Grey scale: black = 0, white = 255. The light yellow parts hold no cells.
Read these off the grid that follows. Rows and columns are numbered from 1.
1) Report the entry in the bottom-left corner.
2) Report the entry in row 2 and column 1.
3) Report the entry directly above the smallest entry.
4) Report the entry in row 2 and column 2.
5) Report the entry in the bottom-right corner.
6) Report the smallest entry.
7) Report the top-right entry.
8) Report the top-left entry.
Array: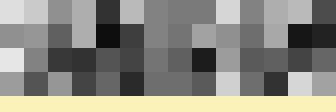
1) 155
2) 143
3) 50
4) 149
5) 161
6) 15
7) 77
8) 221

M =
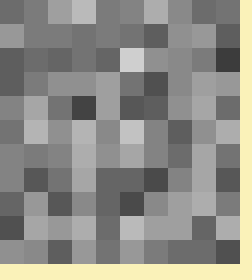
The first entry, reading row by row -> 108
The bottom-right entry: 80
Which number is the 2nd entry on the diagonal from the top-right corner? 152
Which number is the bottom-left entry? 144
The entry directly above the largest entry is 115
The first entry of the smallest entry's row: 94
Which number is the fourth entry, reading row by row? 186
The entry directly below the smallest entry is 152
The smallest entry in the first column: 80
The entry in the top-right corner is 115
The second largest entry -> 194
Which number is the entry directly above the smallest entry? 94
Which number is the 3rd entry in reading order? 159
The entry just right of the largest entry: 144
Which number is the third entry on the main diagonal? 101
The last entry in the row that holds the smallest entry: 60
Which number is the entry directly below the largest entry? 115
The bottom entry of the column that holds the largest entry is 152
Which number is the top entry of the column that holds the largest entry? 131
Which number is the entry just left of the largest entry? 101

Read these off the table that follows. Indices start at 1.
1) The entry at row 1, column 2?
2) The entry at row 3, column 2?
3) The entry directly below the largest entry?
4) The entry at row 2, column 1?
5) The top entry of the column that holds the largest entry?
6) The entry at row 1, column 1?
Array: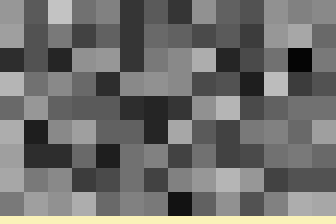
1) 90
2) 82
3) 121
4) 159
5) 195
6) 151
